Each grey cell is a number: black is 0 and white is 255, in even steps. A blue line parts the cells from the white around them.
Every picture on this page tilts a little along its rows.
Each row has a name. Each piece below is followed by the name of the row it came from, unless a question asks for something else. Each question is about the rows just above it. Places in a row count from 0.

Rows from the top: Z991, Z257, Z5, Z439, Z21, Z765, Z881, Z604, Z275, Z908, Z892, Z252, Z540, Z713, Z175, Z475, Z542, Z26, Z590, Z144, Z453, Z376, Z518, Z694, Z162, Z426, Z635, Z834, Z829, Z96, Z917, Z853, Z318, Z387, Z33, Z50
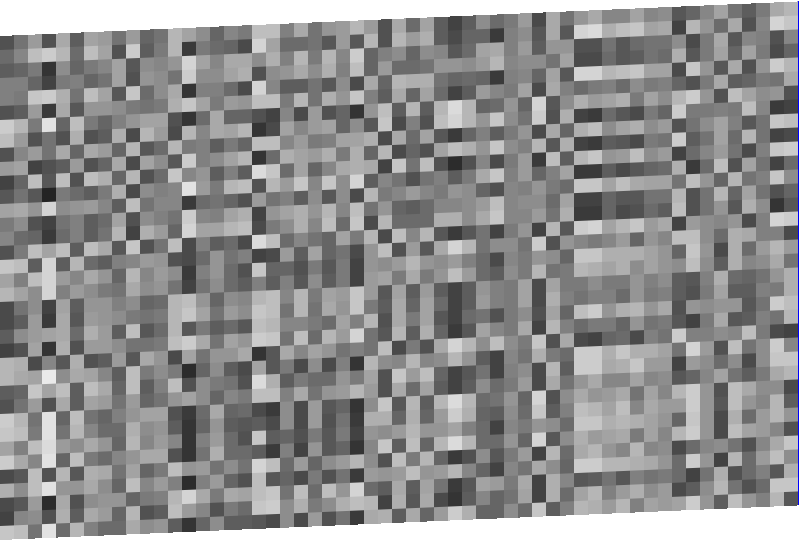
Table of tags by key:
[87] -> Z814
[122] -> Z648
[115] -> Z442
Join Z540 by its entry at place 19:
Z442
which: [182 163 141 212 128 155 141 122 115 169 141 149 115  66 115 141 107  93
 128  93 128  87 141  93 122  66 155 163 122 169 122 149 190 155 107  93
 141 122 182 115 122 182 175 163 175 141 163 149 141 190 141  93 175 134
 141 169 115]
Z590
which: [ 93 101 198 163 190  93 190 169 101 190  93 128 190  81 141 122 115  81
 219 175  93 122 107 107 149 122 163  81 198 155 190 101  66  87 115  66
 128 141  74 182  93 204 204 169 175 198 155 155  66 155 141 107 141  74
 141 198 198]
Z426
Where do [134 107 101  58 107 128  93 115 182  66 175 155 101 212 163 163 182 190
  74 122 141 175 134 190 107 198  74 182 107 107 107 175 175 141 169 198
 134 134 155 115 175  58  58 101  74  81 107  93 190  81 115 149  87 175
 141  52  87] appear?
Z175
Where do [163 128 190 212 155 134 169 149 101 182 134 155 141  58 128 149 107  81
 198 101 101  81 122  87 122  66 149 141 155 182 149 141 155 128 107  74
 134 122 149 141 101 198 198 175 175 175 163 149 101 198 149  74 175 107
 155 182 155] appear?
Z26
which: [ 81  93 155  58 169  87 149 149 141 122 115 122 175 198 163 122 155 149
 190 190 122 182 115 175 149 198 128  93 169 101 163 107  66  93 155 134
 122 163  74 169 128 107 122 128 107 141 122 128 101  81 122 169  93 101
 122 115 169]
Z765
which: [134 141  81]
Z33

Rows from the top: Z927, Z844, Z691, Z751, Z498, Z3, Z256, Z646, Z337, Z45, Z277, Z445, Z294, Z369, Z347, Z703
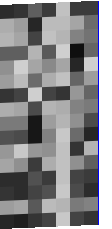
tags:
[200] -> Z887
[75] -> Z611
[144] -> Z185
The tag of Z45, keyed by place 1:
Z611
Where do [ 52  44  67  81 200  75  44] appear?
Z369
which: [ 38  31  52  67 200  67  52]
Z703
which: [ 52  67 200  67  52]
Z703
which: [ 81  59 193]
Z294

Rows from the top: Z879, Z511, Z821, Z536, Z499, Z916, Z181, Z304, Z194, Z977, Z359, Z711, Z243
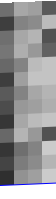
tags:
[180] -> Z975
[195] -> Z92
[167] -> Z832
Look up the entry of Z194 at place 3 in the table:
Z92
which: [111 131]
Z359
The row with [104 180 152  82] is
Z977
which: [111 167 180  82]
Z821
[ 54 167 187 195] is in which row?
Z194

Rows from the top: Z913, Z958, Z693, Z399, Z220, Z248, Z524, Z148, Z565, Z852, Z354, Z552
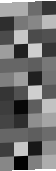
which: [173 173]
Z913
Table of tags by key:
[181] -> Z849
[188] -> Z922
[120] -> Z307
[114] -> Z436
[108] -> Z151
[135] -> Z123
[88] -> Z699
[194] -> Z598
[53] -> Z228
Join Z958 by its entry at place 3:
Z922
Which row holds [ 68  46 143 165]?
Z565
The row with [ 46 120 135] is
Z958

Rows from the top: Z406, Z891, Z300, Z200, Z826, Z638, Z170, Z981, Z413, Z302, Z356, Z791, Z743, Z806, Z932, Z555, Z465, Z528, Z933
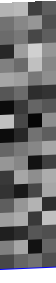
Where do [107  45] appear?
Z170
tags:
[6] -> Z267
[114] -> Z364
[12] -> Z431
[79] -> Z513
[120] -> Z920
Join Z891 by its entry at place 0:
Z364

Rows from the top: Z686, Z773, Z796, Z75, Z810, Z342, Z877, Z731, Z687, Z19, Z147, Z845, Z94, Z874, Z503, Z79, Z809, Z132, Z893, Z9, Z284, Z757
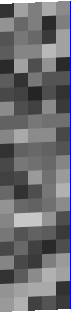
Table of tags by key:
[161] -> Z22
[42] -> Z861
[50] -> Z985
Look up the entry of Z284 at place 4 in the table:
Z985
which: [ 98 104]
Z147

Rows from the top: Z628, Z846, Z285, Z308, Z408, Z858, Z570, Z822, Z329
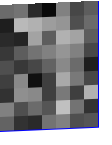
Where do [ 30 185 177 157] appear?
Z846
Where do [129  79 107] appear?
Z822
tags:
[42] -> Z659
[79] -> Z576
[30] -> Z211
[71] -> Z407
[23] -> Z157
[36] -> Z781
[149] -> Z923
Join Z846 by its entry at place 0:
Z211
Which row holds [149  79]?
Z846

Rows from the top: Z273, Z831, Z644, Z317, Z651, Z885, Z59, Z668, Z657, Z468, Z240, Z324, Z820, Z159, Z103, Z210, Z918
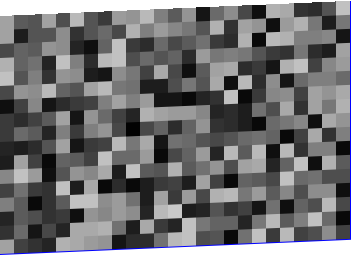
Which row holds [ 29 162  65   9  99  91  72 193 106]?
Z820
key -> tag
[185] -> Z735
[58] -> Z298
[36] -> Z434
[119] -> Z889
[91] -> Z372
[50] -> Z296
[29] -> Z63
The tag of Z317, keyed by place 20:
Z296
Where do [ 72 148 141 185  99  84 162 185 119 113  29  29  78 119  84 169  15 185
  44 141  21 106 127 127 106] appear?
Z885
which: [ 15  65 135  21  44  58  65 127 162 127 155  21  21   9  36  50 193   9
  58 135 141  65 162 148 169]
Z59

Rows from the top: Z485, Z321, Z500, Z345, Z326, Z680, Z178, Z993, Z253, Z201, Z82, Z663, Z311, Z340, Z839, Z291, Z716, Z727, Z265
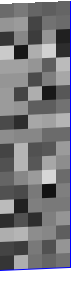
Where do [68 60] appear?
Z727
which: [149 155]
Z321
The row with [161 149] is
Z326
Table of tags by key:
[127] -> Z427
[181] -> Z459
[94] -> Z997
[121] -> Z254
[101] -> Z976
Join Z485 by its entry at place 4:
Z976
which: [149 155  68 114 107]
Z321
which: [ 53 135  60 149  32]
Z500
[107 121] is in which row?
Z485

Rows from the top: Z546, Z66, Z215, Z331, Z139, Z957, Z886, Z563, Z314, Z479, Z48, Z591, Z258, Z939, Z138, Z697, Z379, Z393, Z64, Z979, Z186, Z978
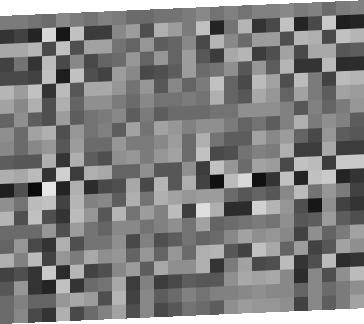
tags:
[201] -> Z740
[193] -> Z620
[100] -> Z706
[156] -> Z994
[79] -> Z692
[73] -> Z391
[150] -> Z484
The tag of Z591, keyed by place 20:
Z391
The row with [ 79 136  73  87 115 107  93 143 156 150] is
Z978
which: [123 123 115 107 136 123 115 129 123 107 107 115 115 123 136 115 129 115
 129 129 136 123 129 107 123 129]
Z546
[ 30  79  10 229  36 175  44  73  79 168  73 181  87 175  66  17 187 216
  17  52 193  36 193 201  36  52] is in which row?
Z258
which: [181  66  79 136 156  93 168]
Z64
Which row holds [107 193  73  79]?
Z48
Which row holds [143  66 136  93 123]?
Z978

